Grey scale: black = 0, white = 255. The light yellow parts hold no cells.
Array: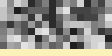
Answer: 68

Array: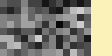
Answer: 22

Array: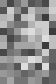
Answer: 72

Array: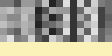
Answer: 123

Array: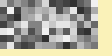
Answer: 119
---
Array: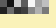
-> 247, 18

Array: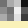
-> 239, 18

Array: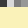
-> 217, 57

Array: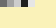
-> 230, 30

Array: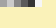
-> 246, 52

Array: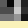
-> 201, 8

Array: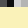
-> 210, 13

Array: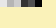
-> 231, 4
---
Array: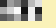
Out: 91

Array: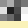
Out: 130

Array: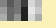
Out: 172

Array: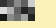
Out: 23

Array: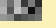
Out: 149

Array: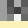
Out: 157
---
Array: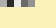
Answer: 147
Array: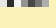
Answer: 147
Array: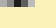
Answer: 135
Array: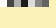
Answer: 132
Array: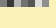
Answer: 126
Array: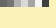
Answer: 164
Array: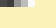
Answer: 147
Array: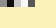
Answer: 143
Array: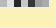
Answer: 170
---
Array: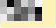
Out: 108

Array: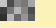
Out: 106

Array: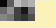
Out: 65

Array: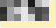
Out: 205

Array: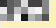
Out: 179

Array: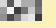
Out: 214

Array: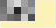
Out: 93
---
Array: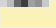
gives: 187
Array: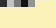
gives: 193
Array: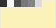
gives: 246
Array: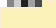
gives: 134
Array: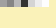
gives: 133
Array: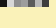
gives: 215
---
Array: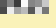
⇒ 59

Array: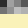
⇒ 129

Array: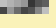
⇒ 165

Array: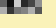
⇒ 203

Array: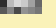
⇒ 217

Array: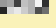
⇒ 64

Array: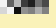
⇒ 185

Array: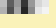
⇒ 152

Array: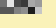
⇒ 73

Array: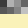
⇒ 146
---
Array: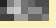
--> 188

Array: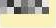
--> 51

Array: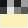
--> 171

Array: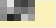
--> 171

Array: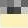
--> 114

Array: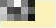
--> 74
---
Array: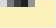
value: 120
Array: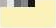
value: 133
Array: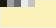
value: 159
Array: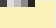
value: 137
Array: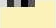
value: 89
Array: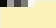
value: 122
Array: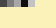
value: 125
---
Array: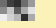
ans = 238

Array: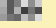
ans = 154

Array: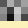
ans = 130

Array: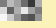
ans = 247

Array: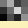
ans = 5

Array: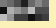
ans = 188

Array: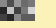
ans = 65

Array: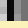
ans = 207

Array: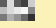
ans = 121

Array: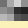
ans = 184
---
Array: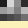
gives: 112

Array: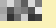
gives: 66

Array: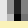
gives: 114

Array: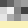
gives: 187

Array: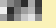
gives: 144

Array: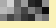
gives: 113

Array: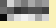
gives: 212

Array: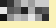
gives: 45
